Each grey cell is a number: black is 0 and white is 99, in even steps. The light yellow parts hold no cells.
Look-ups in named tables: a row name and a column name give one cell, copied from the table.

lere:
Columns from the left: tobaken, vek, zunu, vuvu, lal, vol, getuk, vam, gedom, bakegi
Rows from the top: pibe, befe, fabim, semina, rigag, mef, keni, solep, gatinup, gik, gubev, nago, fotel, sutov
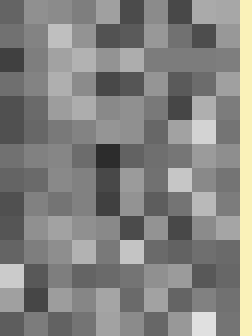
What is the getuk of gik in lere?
57
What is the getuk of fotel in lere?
63
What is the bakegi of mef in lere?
45
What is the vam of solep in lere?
77
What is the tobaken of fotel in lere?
62
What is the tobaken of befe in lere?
44
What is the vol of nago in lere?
45
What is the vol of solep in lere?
60
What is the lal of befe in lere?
32
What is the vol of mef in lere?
56
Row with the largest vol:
gubev

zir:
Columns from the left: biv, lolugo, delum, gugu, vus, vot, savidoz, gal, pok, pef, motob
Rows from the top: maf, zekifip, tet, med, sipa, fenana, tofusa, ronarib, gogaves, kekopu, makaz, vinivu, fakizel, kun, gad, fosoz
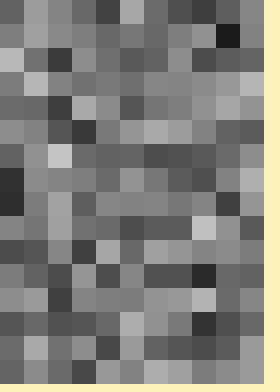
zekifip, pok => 56
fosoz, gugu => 28
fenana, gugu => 22
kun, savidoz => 56
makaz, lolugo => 33
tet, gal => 55
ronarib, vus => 41
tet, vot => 34
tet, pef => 36

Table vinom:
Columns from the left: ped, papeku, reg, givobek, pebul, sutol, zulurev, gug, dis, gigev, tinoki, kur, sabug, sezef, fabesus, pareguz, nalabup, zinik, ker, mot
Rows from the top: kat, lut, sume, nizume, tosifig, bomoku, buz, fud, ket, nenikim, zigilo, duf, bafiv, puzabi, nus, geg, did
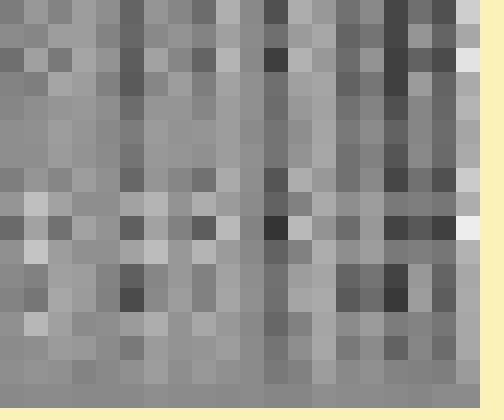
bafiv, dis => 50
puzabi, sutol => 60
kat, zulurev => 58
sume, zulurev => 63
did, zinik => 52
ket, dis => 67
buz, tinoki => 56
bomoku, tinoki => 54
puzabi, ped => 56
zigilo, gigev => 60

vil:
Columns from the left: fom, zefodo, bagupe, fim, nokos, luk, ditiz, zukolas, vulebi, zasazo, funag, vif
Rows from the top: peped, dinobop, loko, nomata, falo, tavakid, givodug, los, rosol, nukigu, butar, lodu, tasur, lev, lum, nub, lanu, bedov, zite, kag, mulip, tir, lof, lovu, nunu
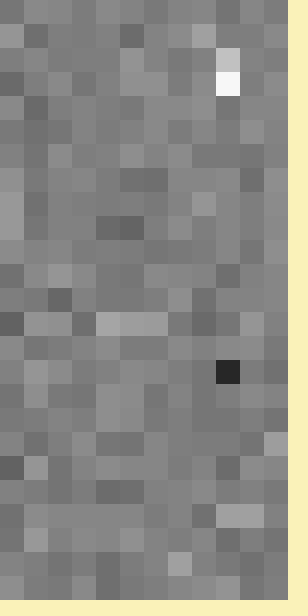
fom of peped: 46
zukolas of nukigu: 54
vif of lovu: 48
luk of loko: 57
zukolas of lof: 49
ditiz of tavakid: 53
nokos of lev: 64
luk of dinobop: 42
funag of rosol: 49
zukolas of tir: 51
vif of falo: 52
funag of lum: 54
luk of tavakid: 50
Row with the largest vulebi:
dinobop

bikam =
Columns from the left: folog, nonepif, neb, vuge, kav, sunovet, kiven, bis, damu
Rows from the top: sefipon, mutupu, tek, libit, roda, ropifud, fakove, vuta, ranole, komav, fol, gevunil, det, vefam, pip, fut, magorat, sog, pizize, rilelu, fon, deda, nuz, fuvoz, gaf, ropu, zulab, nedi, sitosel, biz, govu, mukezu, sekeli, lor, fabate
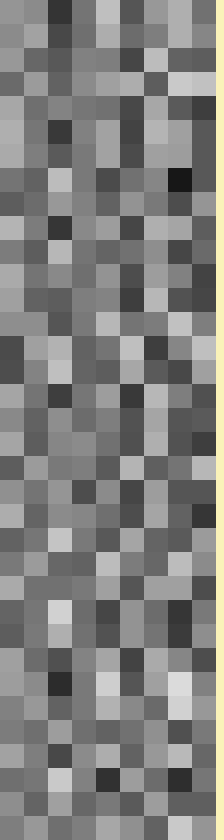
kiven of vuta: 52
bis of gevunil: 50
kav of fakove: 63
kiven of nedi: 66
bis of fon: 33
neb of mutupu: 28
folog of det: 62
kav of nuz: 34
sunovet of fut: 65
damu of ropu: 47
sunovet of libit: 67
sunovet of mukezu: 38
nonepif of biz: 59
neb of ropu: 81
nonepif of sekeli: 46
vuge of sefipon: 45
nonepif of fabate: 59
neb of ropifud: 22
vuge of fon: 30
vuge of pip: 38

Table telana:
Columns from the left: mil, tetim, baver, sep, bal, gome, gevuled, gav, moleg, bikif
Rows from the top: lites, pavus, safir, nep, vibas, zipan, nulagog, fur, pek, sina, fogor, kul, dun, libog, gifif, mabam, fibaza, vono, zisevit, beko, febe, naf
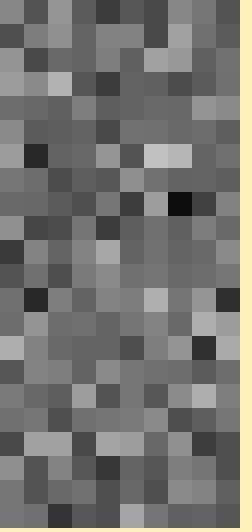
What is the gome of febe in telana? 40
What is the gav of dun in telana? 45
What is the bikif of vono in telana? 46
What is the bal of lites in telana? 23
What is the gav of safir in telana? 59
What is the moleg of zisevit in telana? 24
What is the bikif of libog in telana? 60
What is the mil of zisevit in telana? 28
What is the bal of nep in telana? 23
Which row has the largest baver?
nep

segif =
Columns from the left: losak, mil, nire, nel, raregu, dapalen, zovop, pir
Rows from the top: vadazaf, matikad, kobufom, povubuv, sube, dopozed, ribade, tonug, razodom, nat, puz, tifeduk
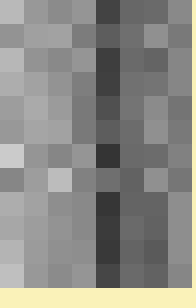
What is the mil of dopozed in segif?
64
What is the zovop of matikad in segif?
56
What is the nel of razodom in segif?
53
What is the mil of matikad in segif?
62
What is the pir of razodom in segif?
55
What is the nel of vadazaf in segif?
58
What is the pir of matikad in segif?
47
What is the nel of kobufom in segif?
58
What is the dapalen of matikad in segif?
43
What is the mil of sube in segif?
66
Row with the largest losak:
ribade

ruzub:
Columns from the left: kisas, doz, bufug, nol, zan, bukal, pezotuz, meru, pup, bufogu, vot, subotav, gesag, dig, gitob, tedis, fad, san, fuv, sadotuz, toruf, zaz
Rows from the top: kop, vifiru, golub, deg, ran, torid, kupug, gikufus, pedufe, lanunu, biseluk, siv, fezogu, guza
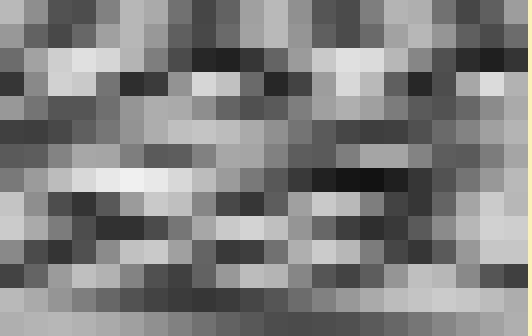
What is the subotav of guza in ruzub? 30
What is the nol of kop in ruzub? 30
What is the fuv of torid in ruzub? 41
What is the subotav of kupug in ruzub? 50
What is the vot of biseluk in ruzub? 24
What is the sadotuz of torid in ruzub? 51
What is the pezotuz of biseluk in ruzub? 78
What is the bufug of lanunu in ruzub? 48
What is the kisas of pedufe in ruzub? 76
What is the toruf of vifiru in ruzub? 29
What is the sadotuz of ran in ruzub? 40
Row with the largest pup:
deg

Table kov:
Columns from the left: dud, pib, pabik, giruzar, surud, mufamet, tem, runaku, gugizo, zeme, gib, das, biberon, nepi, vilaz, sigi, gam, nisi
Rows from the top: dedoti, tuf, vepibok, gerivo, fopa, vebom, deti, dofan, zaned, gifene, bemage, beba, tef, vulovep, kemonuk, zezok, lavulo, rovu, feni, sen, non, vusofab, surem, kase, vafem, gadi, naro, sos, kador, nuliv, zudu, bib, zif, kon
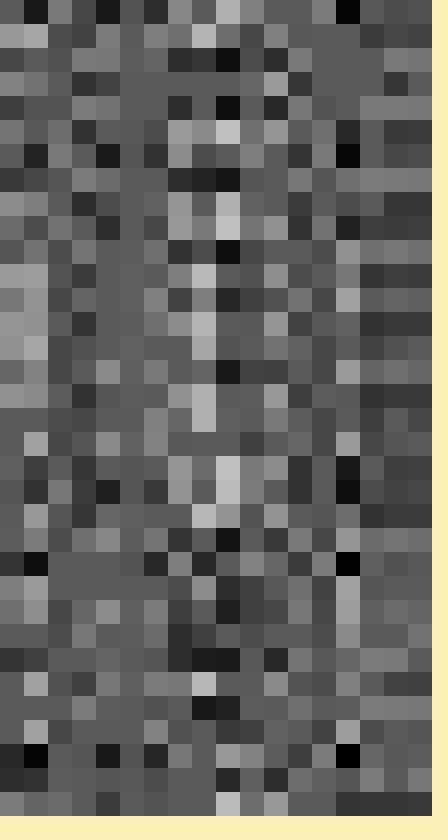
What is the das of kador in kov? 53
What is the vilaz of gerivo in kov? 35
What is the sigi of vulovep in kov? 19
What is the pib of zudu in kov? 62
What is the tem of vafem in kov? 35
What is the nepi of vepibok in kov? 35
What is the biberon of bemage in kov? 35
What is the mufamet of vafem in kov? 35
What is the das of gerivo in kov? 60
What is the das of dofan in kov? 35
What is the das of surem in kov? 22
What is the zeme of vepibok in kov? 6
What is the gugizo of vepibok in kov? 21
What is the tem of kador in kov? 48
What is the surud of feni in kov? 53

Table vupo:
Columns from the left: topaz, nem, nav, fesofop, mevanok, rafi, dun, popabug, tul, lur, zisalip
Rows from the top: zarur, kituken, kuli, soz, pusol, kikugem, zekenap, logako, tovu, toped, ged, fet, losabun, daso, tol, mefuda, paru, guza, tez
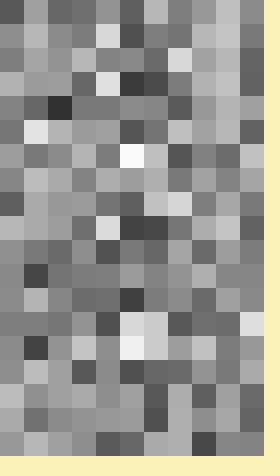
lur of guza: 65
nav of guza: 54
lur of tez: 52
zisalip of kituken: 47
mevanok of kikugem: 62
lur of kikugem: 71
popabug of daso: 34
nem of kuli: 64
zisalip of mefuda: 66
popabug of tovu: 83

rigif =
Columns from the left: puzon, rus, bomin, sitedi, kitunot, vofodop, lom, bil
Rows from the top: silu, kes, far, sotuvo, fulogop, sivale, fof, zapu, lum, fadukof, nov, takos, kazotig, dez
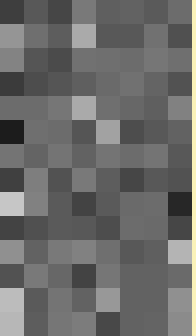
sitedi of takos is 26
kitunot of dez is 28
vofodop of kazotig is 38
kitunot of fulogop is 43
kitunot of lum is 35
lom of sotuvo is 39
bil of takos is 41
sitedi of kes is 66
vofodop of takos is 38
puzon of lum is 77
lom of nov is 37
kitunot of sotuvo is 41
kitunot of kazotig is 59
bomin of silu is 27
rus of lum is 50
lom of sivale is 34

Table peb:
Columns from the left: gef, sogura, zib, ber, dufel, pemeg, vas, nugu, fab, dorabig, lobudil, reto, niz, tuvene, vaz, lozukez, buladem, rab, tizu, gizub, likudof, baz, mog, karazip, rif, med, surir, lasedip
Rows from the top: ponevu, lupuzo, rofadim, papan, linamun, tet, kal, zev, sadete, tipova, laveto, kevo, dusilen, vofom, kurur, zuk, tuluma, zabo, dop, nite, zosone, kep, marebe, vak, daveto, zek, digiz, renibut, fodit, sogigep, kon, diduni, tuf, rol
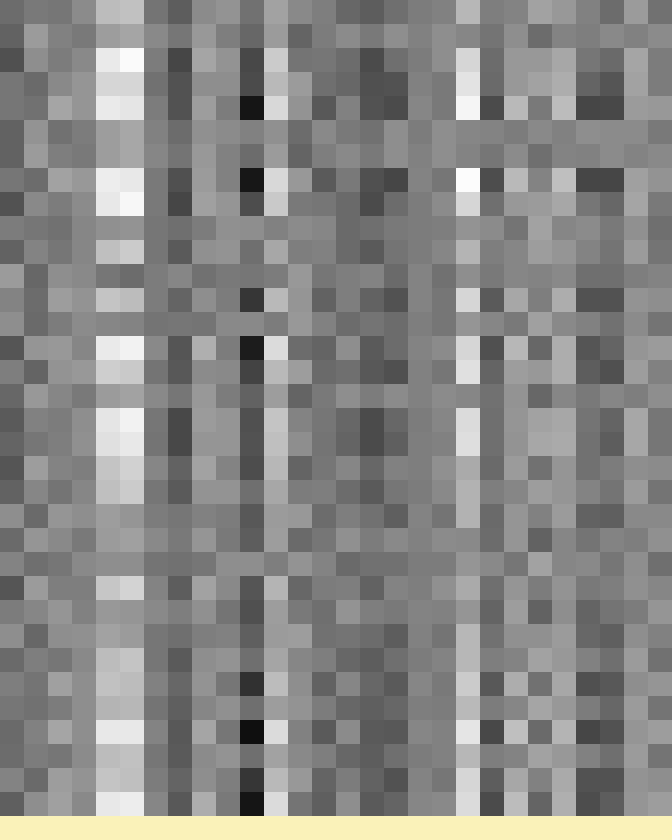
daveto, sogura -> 60
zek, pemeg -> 58
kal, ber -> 47
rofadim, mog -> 59
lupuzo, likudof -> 45
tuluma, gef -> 40
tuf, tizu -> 46
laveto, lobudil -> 43
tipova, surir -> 56
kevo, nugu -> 52
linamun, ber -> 58
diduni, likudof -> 49
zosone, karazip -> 58
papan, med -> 33
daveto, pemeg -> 82
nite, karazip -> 58
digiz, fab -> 49
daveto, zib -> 49
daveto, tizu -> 56
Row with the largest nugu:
kevo

